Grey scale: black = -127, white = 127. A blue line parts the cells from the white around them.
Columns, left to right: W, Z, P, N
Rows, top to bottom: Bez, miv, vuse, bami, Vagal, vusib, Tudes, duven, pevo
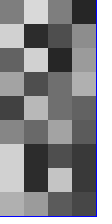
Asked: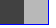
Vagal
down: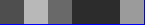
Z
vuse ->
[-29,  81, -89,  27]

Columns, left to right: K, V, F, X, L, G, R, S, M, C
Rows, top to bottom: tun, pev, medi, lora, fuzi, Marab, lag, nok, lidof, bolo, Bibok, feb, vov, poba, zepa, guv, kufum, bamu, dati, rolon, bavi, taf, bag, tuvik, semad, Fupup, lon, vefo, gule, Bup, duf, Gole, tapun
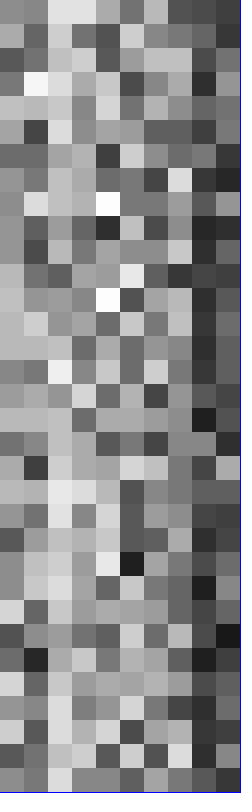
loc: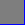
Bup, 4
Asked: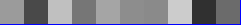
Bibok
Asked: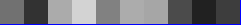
vefo
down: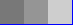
R
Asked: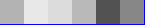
bavi

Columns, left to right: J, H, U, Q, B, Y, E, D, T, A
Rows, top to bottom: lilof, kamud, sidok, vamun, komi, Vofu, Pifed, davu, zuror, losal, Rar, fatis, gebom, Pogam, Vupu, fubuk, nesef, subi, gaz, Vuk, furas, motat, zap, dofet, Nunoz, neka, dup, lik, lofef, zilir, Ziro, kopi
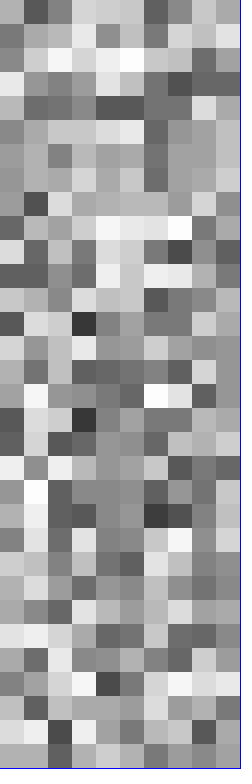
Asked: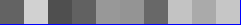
gaz
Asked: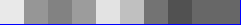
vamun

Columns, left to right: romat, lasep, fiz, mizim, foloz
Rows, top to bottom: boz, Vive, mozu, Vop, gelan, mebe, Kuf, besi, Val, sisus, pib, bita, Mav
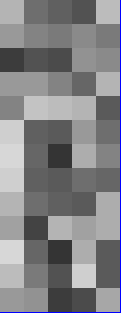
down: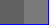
fiz
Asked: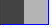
sisus
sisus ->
[ 33, -60,  52,  33,  45]
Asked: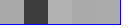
sisus
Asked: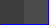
Mav
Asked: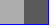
pib

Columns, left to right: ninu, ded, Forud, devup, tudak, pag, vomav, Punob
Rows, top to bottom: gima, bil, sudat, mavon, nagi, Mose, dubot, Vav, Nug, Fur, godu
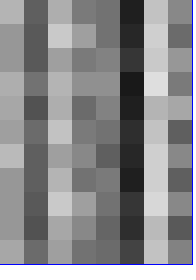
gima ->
[ 52, -32,  46,  -5, -13, -96,  66,   8]
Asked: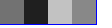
gima
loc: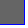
Fur, 5

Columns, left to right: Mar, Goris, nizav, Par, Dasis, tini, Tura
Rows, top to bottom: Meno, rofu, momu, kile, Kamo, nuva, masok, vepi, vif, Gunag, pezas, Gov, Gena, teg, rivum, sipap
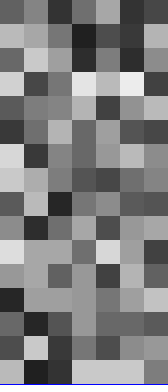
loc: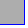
vepi, 2
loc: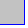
Gena, 7
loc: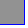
Kamo, 6

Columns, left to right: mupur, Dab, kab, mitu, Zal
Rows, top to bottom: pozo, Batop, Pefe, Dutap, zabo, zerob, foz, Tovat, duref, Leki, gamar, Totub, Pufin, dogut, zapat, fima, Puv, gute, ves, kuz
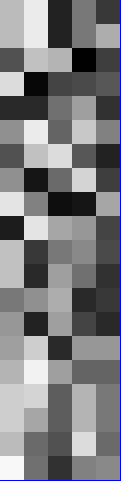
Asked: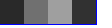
zabo
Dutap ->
[  92, -120,  -59,  -53,  -40]
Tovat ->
[  16, -106,  -21,   84,  -65]

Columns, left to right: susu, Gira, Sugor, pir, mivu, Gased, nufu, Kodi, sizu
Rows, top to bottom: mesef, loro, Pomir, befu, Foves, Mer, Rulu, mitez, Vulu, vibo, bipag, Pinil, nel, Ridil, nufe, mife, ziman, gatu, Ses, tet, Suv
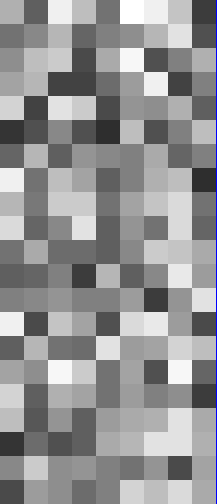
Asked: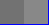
loro
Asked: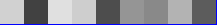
Foves
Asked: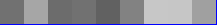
bipag
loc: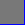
Vulu, 2
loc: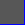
gatu, 2

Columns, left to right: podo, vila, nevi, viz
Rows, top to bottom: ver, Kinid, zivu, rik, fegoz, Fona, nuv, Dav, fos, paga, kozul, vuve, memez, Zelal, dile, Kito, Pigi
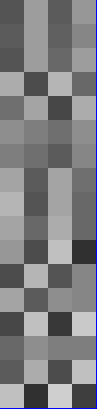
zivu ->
[-43,  29, -23,  29]
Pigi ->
[ 64, -79,  79, -65]
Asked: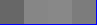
dile
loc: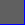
Kinid, 3
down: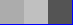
nevi
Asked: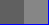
Kinid
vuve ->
[-51,  52, -43,   6]

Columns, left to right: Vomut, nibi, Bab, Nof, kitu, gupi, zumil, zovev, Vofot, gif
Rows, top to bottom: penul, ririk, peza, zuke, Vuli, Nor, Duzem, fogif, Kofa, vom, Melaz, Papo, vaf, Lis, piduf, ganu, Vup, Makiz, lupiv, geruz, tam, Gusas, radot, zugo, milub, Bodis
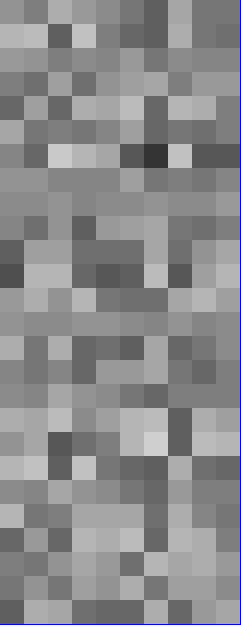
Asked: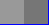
peza
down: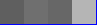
Nof

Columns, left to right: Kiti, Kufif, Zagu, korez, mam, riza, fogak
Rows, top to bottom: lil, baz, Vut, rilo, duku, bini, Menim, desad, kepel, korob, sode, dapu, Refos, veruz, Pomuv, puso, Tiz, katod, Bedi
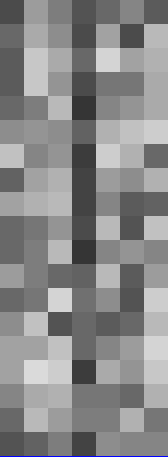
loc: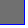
Refos, 4
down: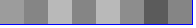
mam

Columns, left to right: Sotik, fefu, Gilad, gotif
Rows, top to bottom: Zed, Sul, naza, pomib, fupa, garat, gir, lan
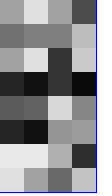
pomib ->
[ -90, -110,  -74, -118]
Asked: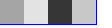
naza
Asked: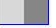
fupa
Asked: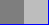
Sul
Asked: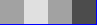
Zed
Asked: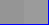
garat

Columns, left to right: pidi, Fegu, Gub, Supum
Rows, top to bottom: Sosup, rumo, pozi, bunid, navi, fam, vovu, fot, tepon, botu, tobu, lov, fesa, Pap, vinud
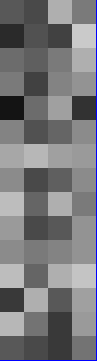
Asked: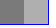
pozi
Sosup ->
[-39, -54,  47,  -5]
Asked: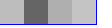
lov
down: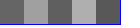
Gub
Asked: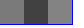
bunid

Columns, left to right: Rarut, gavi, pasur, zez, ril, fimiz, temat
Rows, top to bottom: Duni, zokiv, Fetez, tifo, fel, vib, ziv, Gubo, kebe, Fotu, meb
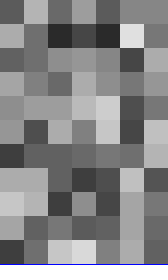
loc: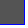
Gubo, 7
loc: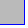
fel, 4
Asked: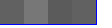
Fotu
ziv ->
[-65, -30, -30, -22,  -8, -16,  52]
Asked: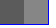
Duni
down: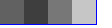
pasur
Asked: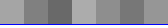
tifo

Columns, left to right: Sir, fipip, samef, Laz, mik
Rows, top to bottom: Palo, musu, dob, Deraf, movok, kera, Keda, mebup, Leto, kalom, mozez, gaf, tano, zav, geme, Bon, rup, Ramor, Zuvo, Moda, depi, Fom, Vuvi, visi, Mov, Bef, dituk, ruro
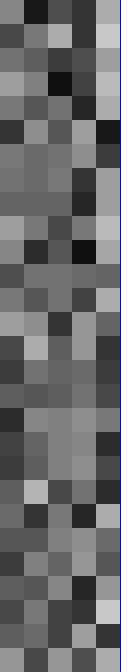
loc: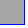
mozez, 5
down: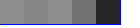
Laz
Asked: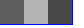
depi
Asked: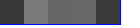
Bon
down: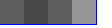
Sir

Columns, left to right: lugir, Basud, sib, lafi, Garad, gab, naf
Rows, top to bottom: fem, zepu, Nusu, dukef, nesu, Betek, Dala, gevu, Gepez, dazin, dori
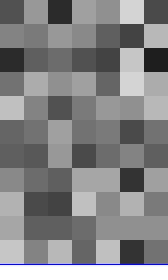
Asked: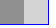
fem
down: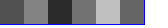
lugir
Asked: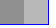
nesu
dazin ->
[ 38, -32, -32, -19,  16,  16,  16]
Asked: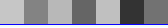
dori
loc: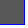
Dala, 2

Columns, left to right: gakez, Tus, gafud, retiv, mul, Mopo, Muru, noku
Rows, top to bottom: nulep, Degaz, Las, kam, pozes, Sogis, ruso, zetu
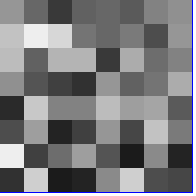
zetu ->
[ -78,   79, -100,  -92,   10,   79,  -50,  -57]
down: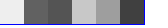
Tus
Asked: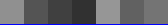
kam
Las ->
[ 60, -30,  52,  52, -70,  44, -18,   2]

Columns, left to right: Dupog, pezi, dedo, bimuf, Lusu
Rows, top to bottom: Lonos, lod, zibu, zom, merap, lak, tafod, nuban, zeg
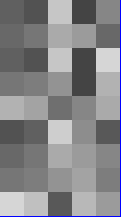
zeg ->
[ 86,  64, -39,  56,  27]
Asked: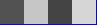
zibu

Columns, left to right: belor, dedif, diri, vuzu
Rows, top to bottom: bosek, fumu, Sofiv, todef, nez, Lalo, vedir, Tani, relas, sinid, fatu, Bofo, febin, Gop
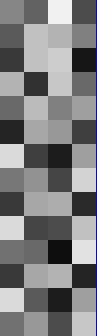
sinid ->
[ 90, -58, -51,  65]
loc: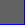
bosek, 2
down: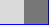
belor

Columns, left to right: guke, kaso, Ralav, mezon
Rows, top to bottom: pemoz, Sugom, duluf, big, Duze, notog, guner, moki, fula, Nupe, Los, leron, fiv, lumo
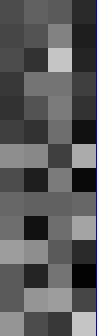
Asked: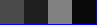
moki
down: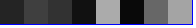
mezon
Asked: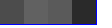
pemoz
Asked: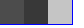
lumo
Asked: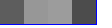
fiv

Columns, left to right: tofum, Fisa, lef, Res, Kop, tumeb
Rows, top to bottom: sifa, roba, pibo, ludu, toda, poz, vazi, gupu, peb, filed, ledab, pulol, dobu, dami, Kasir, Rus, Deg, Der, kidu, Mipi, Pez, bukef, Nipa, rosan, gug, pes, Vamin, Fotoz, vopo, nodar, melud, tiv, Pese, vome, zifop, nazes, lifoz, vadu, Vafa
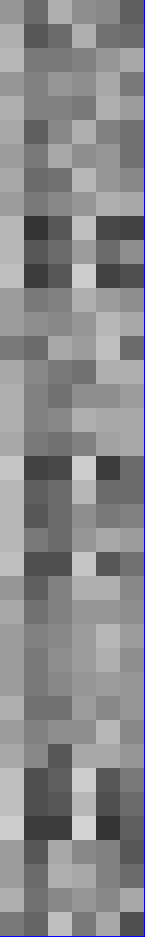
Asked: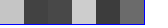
Mipi
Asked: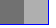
Rus
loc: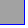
kidu, 5
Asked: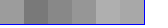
peb
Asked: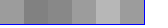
Vamin
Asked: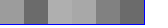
lifoz
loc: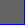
Vafa, 2

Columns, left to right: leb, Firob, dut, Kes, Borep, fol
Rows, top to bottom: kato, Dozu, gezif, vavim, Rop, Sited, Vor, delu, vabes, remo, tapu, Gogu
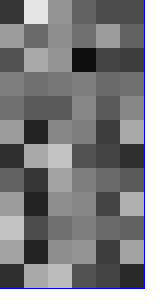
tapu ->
[ 35, -92,  14,  20, -66,  35]
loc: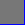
vavim, 3

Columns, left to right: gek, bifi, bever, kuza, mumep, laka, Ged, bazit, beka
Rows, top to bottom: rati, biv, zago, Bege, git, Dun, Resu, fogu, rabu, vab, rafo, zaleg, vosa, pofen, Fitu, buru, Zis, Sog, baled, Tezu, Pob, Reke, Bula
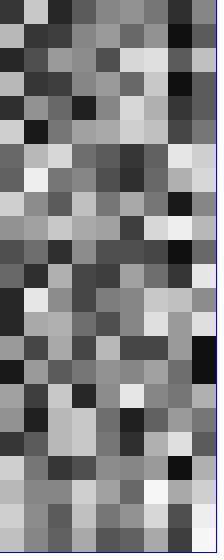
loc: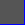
Bula, 5
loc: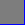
vosa, 5
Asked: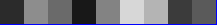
git
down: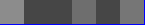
kuza
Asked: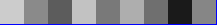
rabu

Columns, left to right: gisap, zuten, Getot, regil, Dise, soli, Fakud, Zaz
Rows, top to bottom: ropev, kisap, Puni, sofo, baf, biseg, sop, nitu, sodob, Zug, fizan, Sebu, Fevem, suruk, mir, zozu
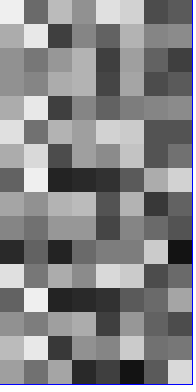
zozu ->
[  31,  -14,   37,  -86,  -64, -108,  -37,   89]
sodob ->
[ 37,  17,  51,  59, -44,  51, -71, -29]
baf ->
[ 44, 104, -64,   5, -29,  -2,   5,  11]
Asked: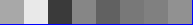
baf
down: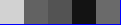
Zaz
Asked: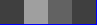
Puni
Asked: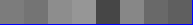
Zug

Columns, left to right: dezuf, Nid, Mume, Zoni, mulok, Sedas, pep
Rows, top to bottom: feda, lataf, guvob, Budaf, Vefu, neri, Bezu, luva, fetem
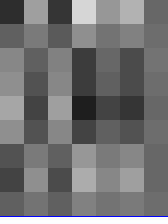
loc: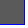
lataf, 3
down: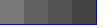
Nid

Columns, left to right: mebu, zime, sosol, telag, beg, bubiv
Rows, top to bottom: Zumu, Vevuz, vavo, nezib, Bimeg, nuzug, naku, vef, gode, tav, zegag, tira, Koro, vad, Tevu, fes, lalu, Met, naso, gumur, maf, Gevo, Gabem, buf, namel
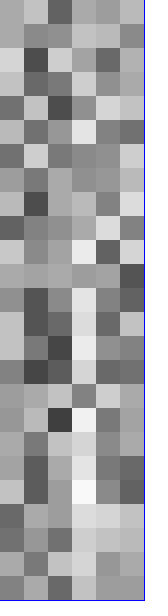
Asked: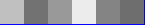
nuzug
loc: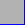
vavo, 6
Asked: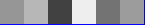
Met
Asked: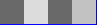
vad
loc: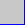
zegag, 1

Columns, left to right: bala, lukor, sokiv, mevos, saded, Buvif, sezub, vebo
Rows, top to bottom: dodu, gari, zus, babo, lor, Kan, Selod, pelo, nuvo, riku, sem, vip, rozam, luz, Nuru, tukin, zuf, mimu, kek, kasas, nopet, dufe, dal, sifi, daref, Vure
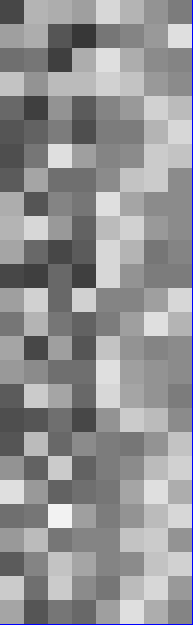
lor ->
[-23, -64,  19, -36,   4,  25,  81,  59]
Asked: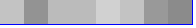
babo
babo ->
[67, 19, 59, 59, 81, 67, 25, 11]

